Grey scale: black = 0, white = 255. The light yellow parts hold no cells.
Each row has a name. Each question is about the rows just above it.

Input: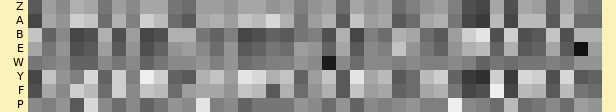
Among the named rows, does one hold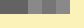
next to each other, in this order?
yes
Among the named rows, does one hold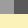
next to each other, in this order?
yes
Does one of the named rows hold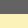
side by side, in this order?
yes

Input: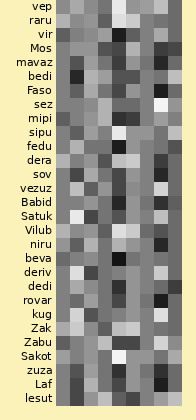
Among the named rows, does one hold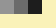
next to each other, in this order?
no
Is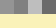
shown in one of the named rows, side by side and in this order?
yes

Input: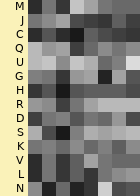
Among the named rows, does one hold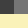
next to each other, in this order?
yes
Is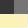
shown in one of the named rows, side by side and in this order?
yes
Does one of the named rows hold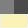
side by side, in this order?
no
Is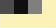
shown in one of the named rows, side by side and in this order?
no
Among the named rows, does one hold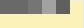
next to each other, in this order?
no

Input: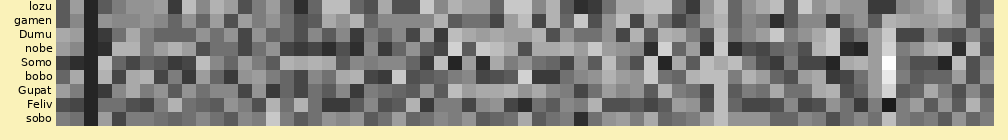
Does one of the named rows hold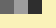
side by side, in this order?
yes
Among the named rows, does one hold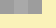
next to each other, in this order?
yes

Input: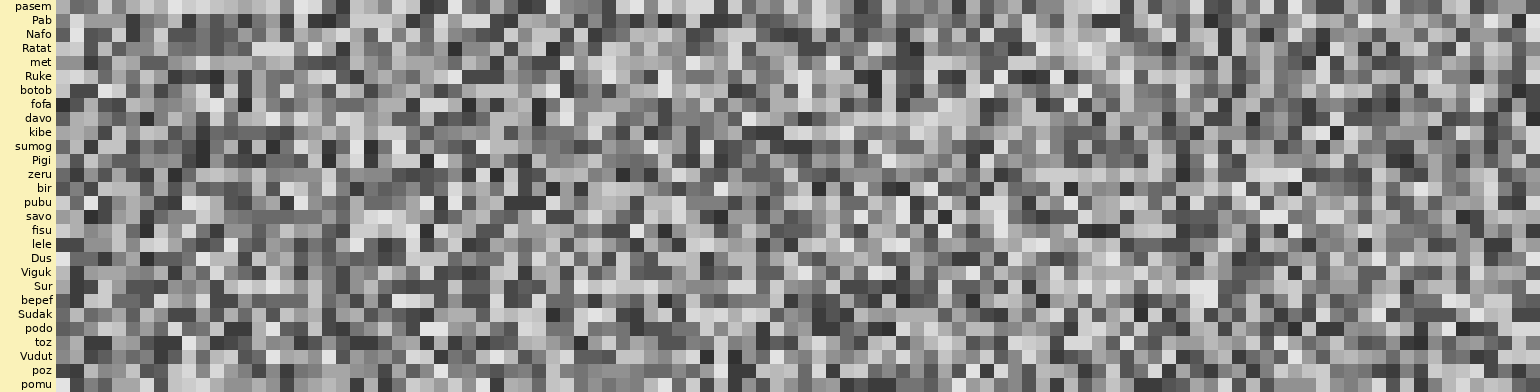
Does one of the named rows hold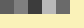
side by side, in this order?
yes
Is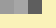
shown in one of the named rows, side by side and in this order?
yes
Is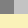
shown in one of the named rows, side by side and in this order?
yes
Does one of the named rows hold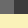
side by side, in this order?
yes
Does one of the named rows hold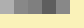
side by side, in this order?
yes

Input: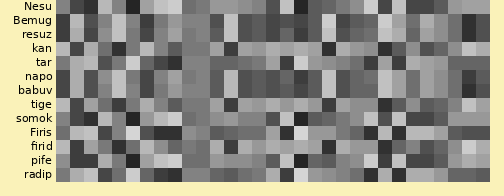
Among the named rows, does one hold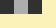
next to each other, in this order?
yes
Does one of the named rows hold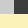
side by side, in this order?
yes
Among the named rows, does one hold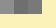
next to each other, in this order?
no
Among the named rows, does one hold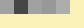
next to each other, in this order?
no
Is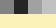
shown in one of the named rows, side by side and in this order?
yes
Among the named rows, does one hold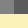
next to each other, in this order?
yes

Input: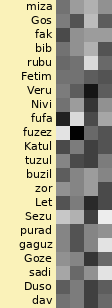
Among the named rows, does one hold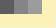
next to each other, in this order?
yes
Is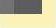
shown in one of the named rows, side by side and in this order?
no
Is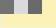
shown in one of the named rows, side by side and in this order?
yes
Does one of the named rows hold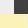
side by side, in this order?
no

